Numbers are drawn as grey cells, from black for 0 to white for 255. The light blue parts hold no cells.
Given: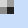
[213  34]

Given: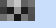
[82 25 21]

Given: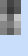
[119  57 199]

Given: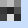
[169  36  43]

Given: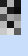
[ 31  27 147]

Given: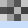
[185  68  81]
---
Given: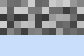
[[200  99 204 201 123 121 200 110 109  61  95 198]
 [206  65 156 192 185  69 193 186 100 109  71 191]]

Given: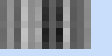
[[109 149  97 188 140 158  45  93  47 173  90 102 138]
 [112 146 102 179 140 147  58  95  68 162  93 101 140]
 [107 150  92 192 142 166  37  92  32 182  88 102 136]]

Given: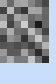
[[ 66 186  88  54 166 161 104]
 [190  69 125 205  96  26 102]
 [ 64 145 127  52 128 197 121]
 [154  90  92 162 101  43 117]]

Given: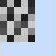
[[197  56 206 202  55]
 [ 68 206 110  72 202]
 [200  33 191 195  29]]

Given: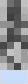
[[179  73  74 180]
 [145 142  83  95]
 [152  66  74 108]
 [103 195 185 155]
 [194 151  71 182]]

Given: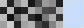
[[ 35 185  24  36 175 138  74  68 178]
 [159 205  37 162 177  74  44 131 182]]

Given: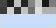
[[ 59 207  53 194 111 221 177 173]]

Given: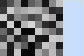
[[ 59 203 157 172 187 180 136  44  54]
 [ 23 210  11 182 214 127  45  30 171]
 [ 68 154  34  61 184  27  21 203 195]
 [136  26 199  10   6 170 128 187  95]]

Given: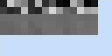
[[ 62  38  50 190  47  37 132 212 154 103  89 207 163 175]
 [102 103 107 113 100 107 111 111 107 105 108 114 108 110]]
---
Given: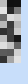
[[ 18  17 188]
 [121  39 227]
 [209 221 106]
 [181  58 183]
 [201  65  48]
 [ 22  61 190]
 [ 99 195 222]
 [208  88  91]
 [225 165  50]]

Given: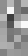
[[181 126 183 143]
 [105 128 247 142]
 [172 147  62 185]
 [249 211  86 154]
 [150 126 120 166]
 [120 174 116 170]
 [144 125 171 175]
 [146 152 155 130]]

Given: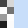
[[215  68]
 [115 252]
 [253 155]
 [251  30]]

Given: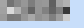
[[177 164  96 152 149 125 151 136 115 165]
 [ 56 127 100 129 149 100 140 177 217 161]
 [203 157 128 153 145 168 150 123 121 154]]

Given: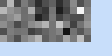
[[113  80 138  79  47  97  78  45  94 123  70 184  98]
 [128 245 128  68  30 117  54  70 173 109 131 148 184]
 [136  76  77  94  66 123  62  33 118 111 158 139 121]
 [150 115  66 131 196 117 179 153 139 105  75 119 142]
 [121  86 114  19 131 117 101  82  65 118 115 125  79]
 [ 96 188 122 163 103 117  95 181 151 131  79 116 158]]

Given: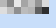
[[218 148 193 165 232 135 183]
 [ 46  95 180 187 143 193 221]]
